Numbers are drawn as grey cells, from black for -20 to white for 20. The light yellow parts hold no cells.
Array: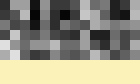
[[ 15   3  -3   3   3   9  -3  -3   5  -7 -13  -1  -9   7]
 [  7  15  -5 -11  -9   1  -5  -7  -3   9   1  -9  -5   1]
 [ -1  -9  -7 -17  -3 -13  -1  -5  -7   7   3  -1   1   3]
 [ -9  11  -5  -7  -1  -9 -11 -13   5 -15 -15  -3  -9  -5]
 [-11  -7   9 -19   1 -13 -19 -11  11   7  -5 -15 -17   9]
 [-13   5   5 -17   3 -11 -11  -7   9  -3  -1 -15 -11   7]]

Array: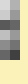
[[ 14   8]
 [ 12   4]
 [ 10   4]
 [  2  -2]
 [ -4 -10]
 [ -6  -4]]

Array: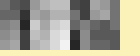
[[  4   6 -10   8  10  14  18 -14   2  -4  -4  -6]
 [  2   4 -10  10   8  14  16 -12   2  -6  -6  -6]
 [  0   2 -14  12   6  12  14  -4   0  -4  -6  -2]
 [ -2  -6  -8   4   8  10  10  -8 -10   6   4  -2]
 [ -4  -4 -12   6   4   8   8  -2 -10   4   6  -2]]

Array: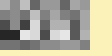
[[  8   2  10  -4   4   4  -4   6   4]
 [  0   2  -2  10   0   6   0  -2   6]
 [ -2  -2  -4  -2   2   2   4   4   0]
 [ -8   2 -10  14  -4   8   8  -6   6]
 [-14 -14  16  14  -8  14  16  -6   8]]

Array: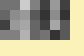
[[  0   0   8  -4  -2 -12  -6]
 [ -2  -2  12   0 -10   4 -10]
 [ -4   2   4  -6 -12   2 -12]
 [-10   4   6  -4 -10   6  -6]]

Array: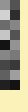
[[ 13 -13]
 [ 11  -7]
 [  3  -7]
 [  1  -1]
 [ -3   1]
 [ -5   5]
 [ -9 -11]
 [-15 -17]
 [-17   3]]

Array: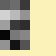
[[ 13   9   3]
 [  5 -11 -13]
 [  3 -17  -7]
 [ -5  -3 -11]
 [-19  -1   1]]
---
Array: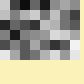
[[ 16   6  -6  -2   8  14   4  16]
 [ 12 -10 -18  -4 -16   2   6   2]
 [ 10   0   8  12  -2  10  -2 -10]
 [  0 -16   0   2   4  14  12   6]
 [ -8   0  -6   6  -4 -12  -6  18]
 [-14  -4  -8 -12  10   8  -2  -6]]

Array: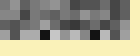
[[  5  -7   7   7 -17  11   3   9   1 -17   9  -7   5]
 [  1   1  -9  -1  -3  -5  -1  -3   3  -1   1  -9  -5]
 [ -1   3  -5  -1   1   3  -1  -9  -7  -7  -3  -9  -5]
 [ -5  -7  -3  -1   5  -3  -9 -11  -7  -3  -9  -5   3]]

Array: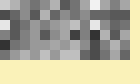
[[ 16  -6  -2   4   0   4   6  10   0  16   2  -4  -2]
 [ 12   8   2  -2   2   8  -6  -2   6  18   6   0   6]
 [  0  -6   0   4  -6   2   6 -10   0 -12   8  -6   6]
 [ -2   4   8   4  10   4  10  10  -4  -8  -2   6  -4]
 [ -8  -4   2  -6   8  -4   2  -2   2  -4  -4  -6  -6]
 [-12  -2   0   4   4   6   4   8   2  -8   0   8   0]]

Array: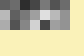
[[  9  -5  -1   5  15   9   3]
 [  7  -7   1  13  -9   5   3]
 [ -5  -3 -13  -9  -1  -7  -3]]

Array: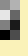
[[ 16  -4]
 [  2   8]
 [  0 -16]
 [-20  -8]]

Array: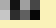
[[ 11 -13  -5 -19]
 [  7 -17   5  -9]]

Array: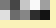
[[ 15  -3   1 -13 -17]
 [ -1  -9  11  19   5]]
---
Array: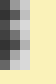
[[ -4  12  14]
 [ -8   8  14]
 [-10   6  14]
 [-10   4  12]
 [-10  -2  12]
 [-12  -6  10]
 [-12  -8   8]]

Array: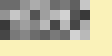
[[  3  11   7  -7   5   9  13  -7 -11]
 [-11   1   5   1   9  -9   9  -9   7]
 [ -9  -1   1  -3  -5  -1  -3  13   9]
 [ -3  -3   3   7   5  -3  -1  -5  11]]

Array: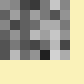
[[ -7   9  -3   3 -15  13   7]
 [ -5   5  -5   5  -1  -7   3]
 [ -5   3  -5   9   5  11   3]
 [  3   1  -9 -11  -1  11   1]
 [ -7  -1  -7  -9  -3   9  -9]
 [  1  -9  -5  -3   7   7  -1]]

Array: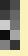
[[-18   6]
 [ 12  -2]
 [-10  -4]
 [-14  -8]
 [  0 -12]]

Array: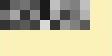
[[ -2   6 -12   2 -16   6 -10  -2   8]
 [-14  -4  -2  -8 -16  10   2   0  10]
 [-12  -8  -6 -10  14 -12   4   0  -6]]

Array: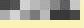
[[  7  13   5  -1   9 -11 -11  -9]
 [ -9  -7  13   9   7   1  -5  11]]

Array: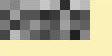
[[ -9   9   1  -5  -9  -5  -1 -15   1]
 [ -9   5  -7  -7 -13 -11   3 -11  -7]
 [  3   1   7   7  11   7 -13  11   9]
 [ -1 -11  -3   3  -3  -7   5  -3  -5]]

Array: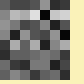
[[  1   9   7  15 -19  11  13]
 [-11   7  -5   7 -15   1   7]
 [ -5   1  -3 -11  -5  -3 -13]
 [  3  -1  -9  -7   1 -15  -7]
 [-13  -5  -5  -3  -1  -3 -11]
 [ -5  -9  -9  -7   3 -13 -11]
 [ -3 -11 -13  -1  -1 -15  -9]
 [  1 -15   3  -7  -9   3 -19]]
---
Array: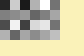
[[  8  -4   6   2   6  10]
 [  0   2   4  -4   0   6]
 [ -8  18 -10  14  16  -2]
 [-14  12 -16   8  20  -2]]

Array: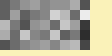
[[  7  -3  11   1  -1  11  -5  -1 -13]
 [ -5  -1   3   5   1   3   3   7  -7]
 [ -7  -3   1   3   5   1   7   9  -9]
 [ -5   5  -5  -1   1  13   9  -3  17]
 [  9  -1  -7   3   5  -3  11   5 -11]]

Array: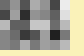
[[  1  -1   7  -1   5   3   9]
 [  9  -5  -5  11  11  -3   9]
 [ -3   3  -7   7   3  -9  17]
 [  1  -3 -11  -7   5 -15  -1]
 [ -9   5 -13   3   1  -5  15]]

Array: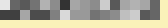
[[-10 -10   6  -8  -8   0  14   4   4  -2   0   2  10  12  -6  -4]
 [ 16  -4  -6  -2   8   2 -12   6   4   2  12  -6   6   8   6  -4]]

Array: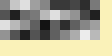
[[  1  11  15   5   1 -11 -11  -9 -13  -1]
 [ 15   9   3  -5 -17  -5 -13  -5   1   5]
 [ -7 -15  -3  -1   9  15   7   3  -9 -15]
 [  3  -7 -15  -7 -13  -5   1   7  17   9]]

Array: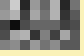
[[ -8   6   8 -12   0 -10   6  -6]
 [  0   2  -6   4  -2   2  -6  -6]
 [-10 -18  -8  -4  -4  -4 -10  -8]
 [  4   8 -10   6  -2   8 -12  -6]
 [  2  12 -14   4  -4   8 -14  -2]]

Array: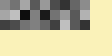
[[  2  -2   6  -6   4  -8 -12  -4   2]
 [-10  -8  -2   0  -4 -10  10  -6 -12]
 [  6  10 -18   0 -16  -2   4  -6   8]]
